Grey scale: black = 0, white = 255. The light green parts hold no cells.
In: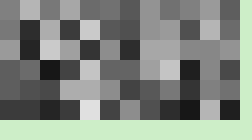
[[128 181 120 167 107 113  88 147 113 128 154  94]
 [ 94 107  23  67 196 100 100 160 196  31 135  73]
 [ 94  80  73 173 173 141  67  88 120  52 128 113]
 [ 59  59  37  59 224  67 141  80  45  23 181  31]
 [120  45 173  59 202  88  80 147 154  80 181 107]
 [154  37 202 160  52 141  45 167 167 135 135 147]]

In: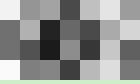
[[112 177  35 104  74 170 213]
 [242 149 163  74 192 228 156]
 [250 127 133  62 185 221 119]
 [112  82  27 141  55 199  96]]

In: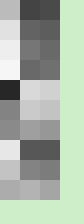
[[ 39 217 209]
 [131 202 195]
 [172 179 165]
 [138 159 151]
 [195 131 124]
 [238 118 105]
 [246 105 112]
 [225  99  93]
 [231  87  87]
 [187  68  74]]

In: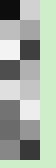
[[115 237]
 [ 13 209]
 [223 196]
 [ 78 177]
 [190 165]
 [107 150]
 [243  63]
 [135  56]]

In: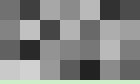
[[201 209 153  91  34 139  97]
 [131 193  69 179 105 173 160]
 [113  63 167 139 185  49  76]
 [ 97  41 147 131 119 185 125]]

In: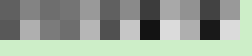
[[ 88 175 123 110 182  80 198  19 219 175  25 219]
 [ 96 131 110 116 153  96 138  60 168 146  66 153]]

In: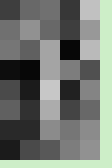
[[112 145 104  62 152]
 [ 62 104 112  55 193]
 [118  96 164   7 186]
 [ 27  74  88 125 145]
 [ 96  49 172  68 104]
 [ 41  41 139 118 139]
 [ 74  27 199  33 132]
 [ 13   7 164 125  80]]

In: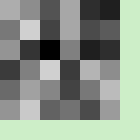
[[120 208  67 167  75  91]
 [148 201  98 114  75 155]
 [106 161 134  67 120 187]
 [173 141  83 167  46  31]
 [ 59 128 208  59 180 141]
 [148  52   1 128  31  46]]

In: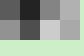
[[146  78 204 169]
 [ 91  35 132 177]]
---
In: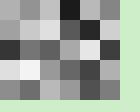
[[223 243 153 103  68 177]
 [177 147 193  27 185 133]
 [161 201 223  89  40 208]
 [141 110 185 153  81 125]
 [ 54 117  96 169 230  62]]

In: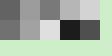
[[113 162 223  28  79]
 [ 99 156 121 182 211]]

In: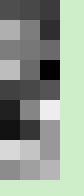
[[216 196 152]
 [189 106   2]
 [175 125  46]
 [140 160 181]
 [125 119 106]
 [ 78  72  59]
 [ 65  72  84]
 [ 32 133 237]
 [ 18  53 152]]

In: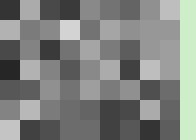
[[196  65  79 108 108  65  87  52  93]
 [178 123 137 211 115 165 144 151 151]
 [131 184 123 108 100  65  73 171 100]
 [ 87  93 144 115 158 123 144  79 108]
 [ 73 131  58 115 165 123  93 151 158]
 [ 52 171  73  58 137 115 100 144 190]
 [ 38 178 131  87 137 171  65 190 158]]

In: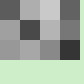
[[160  73 180 119]
 [152 167 137  53]
 [ 92 174 201  98]]

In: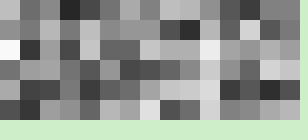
[[249  55 158  73 197 101 101 197 176 176 236 164 150 176 158]
 [190 109 137  39  73 115 170 129 190 183 144  87  61 129 129]
 [170  67  73 121  61  95 109 164 197 203 218  61  87  47  81]
 [144 121 183 121 190 137 150 150  81  47 183  95 211  87 121]
 [115 158 164 115  87 150  73  81 101 137 203 144 101 211 197]
 [ 81  55 158 144 101 183 164 224  81 109 211 129 137 170 183]]

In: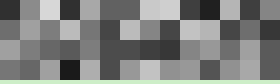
[[160 125 103  90 125  76  76  63  55 133 152 110 160  90]
 [118 103 160  26 174  76 152 194 145 152  84 145 168  90]
 [110 160 125 187 118  70 187 133  70 194 181  70 110  55]
 [ 48 139 215  48 168  97  97 201 207  63  32 181  63 133]]
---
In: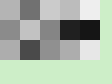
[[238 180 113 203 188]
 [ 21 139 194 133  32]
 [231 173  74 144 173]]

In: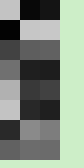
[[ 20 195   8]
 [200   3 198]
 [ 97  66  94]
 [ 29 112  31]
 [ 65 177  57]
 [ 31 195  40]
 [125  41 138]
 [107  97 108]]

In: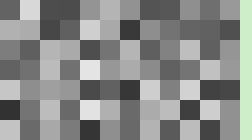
[[153  99 216  77  76 148 180 146  84  87 143 111]
 [ 80 177 172  71  96 207 169  57 142 115 100  97]
 [149 125  95 181 170  78 116 181  95 130 190  96]
 [153  98 113 187 113 228 151 171 139  97 116 193]
 [ 71 198 142 159 151  74  97  55 206 128 210  66]
 [145  50 116 188 105 226 176 106 171 188  63 206]
 [144 195 106 168 123  53 143 105 179  90 188  68]]

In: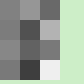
[[105 129 150]
 [179 124  81]
 [121 135  98]
 [239 121  62]]

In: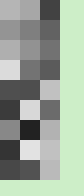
[[ 66 181 167]
 [ 98 148 127]
 [114 175 146]
 [ 91 219 115]
 [193  79  78]
 [107  59 216]
 [178 136  34]
 [193  52 226]
 [186  72  82]]

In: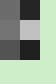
[[ 37 108]
 [192 115]
 [ 31  83]]

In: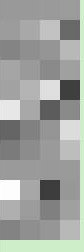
[[155 153 153 154]
 [104 156 168 194]
 [184 132 143 149]
 [159 165 154 138]
 [ 63 163 180 223]
 [137 231 168  92]
 [220 101 129 148]
 [189 122 140 154]
 [154 154 154 153]
 [152 253 167  60]
 [160 175 155 128]
 [184 131 143 150]]
